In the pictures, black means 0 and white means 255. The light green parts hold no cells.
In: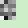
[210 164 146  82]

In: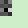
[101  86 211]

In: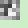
[136  81 229 240 118]

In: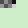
[77 83]

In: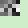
[105 162 192  48]

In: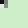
[ 16 143]

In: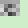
[163 134 171  98]
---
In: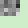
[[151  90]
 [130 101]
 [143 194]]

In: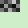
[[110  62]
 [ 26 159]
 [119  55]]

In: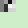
[[126 162]
 [126  49]
 [126  47]]

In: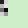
[[ 32 211]
 [187 228]
 [109  10]]

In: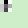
[[224   6]
 [200  97]
 [206  72]]

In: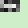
[[178  25]
 [151 214]
 [ 51  21]]
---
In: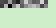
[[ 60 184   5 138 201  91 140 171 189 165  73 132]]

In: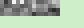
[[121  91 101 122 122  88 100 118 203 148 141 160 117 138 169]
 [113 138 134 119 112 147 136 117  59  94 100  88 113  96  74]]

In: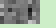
[[181 121 120 131 128 121 122  85 105 116]
 [169 123 134 145  91 109 119  49 157 116]
 [ 83 121 118 114  81  98 117 196 173 120]]

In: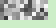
[[108 222 121 130 211 242 102  77 179 222 191 250]
 [127 179 185 153 146 230 123 116 249 118 174  88]]

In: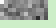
[[138 167  93 124 141 133 144 179 110 130  94 138]
 [188 120  92 106  83 142 190 124 124 137 135  91]]

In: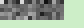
[[119 117 135 106  92 106 108 145 121 103  71 107  91 121  99 110]
 [152 140 154 105  61 117 113 165 155  94  33  70  75 138  78 116]]

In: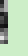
[[ 72 170]
 [ 27  56]
 [ 63  38]
 [ 77 108]
 [225 148]]
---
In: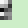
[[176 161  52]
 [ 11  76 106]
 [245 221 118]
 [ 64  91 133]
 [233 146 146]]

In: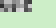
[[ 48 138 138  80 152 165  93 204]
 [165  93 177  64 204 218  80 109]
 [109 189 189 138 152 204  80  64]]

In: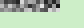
[[134  65  81  65  39 214 134 173 161  81 147  39 108  39 121]
 [134 161 147 108 147 108 187 199 108 161  94  81 214 173 214]
 [187 121 199 147  94 173 121  51  94 147 229  94  51 161  25]]

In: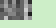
[[ 87 148  73 148  59 101 164  46]
 [101 191  87 101 101  87 191 148]
 [117 164 101 132  73 101 176 132]
 [101 101 132 132  87 101 176  32]
 [ 73 132 148 117 101 101 206 117]]

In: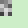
[[ 63 204  77]
 [204 147  92]
 [120 135 175]
 [162 218 189]]

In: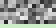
[[ 76 130  76  76 172 185 198  89 116 157 145 145 224  64]
 [157 172 130 157 145 236 224  89 103 211 145 211 172 130]
 [185 198 172 185 224 116 185 116  64 103 116 185 211 211]
 [185  76 185 198 130 130  64 157 172 157  50  89  64 103]
 [157 116 198 172  64 145 116 211  38 116 198  76  89 185]
 [211  38 224 157 103  89  38 116 103  50 172  38  89  89]]

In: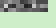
[[ 91 208  62  47 123 123  35  47 195 107 152 138]
 [138  62 138 152 107  91  91 107  91  91  75  62]
 [107 123 152 123 123  62  75 107 138  75  75  75]]

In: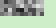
[[140  59 101 114 196 169 101 182 114 169 182]
 [140 140 128 114 153 209 140 128 182 221 196]
 [114 140 169 101 114  74  87 128  74 169  87]
 [153  74 209 101  44  32 153  74  74 153 153]]
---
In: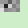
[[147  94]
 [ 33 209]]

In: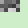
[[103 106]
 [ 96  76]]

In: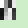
[[143  47]
 [148  44]]

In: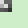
[[ 99 100]
 [219  82]]

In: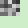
[[ 88 213]
 [ 68  98]]

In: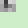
[[ 60 214]
 [ 80 133]]
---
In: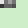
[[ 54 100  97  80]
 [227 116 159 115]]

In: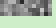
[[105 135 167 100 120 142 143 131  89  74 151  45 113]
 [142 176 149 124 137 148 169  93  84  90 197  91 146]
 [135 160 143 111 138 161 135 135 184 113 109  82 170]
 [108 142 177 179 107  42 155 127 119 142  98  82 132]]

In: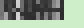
[[122 163  68  49 211 106  50  46  45 124  59 129  64 135 158  45]
 [113 164  67  46 208  51  47  47  50 124  50 122  73 131 159  43]
 [119  48  63 112  51 103  49  74  45  47  50  54  50  55  51  45]
 [118  47  69  49 203 110  48  69  47  50  64  49  71 135 161  49]
 [117  54  63  54 207 109  54  71  49 120  59  55  68 131 157  47]]

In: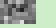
[[ 94 169 117 155 158 220  89 103  93]
 [126 203 146 127 132 123 126 125 114]
 [111 119  70 137 158 148 149 109 121]
 [110 133  72 138  72  32 107 119 137]
 [160 129  96  54 139  74  70 122 161]
 [147  76 171 132 190 166  93 112 105]]

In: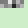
[[181 136 155  37 139 179]
 [123 126 230 108 180 126]]

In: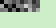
[[116 126  20 106  13 104  60 183 100 168]
 [174   4  79   5 131 125 206 151  91  80]
 [  8 141 120  79 114  49  95 130  46  91]]
